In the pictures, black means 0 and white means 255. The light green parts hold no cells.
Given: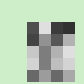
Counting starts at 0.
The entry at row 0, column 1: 223
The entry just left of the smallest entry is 59
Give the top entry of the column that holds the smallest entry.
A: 49
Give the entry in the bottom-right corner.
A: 168
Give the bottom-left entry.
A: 105
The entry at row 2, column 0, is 199

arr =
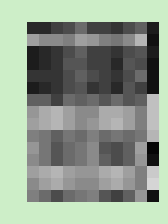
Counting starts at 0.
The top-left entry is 40
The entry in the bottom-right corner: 17
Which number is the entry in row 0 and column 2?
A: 64
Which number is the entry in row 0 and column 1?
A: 40
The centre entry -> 138
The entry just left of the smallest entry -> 159
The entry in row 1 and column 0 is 159
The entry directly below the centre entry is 150
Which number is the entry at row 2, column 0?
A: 28
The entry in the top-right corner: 28
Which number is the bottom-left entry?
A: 127
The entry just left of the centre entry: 138
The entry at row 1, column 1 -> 138
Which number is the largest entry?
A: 213
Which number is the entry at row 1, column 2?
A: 138
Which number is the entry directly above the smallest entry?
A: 181

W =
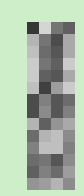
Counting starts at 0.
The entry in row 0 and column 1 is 213
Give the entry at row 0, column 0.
55
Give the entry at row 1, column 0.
180
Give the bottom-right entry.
139
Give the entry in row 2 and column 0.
191
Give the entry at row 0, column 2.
117
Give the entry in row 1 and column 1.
117
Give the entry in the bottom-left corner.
148
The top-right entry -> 96
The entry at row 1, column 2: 76

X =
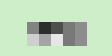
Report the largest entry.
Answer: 230
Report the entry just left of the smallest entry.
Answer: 131
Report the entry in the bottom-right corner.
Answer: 141

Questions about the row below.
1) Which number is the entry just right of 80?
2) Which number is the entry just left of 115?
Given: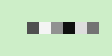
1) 244
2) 221

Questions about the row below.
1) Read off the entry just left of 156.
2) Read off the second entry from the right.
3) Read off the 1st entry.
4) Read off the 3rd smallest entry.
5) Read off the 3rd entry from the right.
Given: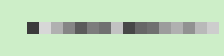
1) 112
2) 185
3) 59
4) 91
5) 145

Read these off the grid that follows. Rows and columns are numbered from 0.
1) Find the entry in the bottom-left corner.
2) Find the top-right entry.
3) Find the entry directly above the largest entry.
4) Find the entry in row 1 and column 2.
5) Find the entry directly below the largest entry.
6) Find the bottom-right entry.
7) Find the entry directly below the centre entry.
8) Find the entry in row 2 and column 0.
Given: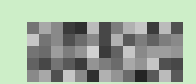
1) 137
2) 80
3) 137
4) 137
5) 148
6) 89
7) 125
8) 116

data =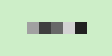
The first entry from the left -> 161
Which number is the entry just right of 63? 104
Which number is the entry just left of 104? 63

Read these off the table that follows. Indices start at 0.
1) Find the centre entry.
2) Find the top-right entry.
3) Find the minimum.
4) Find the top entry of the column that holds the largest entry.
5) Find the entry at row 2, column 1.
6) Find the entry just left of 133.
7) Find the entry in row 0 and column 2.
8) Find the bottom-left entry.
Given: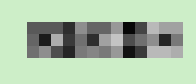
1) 161
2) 161
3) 7
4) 152
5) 142
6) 121
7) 89
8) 112

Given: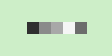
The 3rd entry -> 168
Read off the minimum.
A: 47

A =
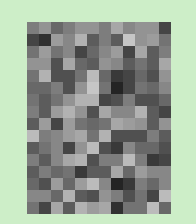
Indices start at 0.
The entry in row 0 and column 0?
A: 125
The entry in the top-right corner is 69
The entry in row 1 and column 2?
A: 156
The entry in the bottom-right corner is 104
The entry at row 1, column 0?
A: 69
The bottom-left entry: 115
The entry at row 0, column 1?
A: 147
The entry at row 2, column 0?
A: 115
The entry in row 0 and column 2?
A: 104
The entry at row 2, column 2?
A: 115
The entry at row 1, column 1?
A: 48

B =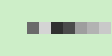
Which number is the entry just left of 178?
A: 158
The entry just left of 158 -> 75
